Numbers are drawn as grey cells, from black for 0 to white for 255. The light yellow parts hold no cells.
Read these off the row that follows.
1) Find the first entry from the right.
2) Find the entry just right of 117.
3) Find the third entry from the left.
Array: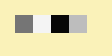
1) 189
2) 244
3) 8

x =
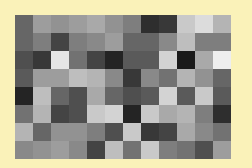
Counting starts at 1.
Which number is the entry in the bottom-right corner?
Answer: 157
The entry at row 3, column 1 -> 79
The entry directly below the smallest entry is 180
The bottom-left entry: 137
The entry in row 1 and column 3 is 146
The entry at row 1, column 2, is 157
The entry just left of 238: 169
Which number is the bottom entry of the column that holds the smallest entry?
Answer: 114
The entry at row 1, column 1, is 102
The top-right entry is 180
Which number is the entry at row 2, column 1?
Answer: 102
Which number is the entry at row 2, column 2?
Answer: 126
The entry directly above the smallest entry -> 190
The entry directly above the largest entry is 126
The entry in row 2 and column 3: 68
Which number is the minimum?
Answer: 26
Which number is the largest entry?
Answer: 238
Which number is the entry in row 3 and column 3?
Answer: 229
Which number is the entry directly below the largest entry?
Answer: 102

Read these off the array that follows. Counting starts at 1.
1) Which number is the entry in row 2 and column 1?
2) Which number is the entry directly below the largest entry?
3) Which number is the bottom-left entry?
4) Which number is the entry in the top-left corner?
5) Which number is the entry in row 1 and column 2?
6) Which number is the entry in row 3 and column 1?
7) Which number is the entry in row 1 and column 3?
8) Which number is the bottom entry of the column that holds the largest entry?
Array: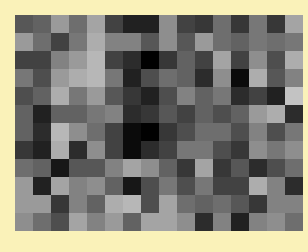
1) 154
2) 44
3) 142
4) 87
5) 98
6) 66
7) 154
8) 110

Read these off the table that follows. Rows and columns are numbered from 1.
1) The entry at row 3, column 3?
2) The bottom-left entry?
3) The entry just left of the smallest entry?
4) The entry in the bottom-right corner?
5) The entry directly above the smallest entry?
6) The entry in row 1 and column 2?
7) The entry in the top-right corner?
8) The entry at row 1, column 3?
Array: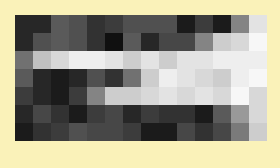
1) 216
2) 27
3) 50
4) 205
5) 60
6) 39
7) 227
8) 90

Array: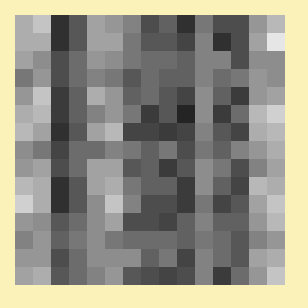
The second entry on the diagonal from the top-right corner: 162
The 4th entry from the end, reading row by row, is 59
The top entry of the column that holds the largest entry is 184
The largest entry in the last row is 196
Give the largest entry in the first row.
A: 196
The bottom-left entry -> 162
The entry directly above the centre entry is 68
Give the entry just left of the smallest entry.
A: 87
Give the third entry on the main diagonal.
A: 77
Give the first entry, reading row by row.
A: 173
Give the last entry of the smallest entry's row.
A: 208
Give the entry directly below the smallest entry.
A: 68
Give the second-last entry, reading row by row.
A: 150
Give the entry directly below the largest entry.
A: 141
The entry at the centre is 97
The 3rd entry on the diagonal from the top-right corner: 77
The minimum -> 36
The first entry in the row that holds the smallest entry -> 173
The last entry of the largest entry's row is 230
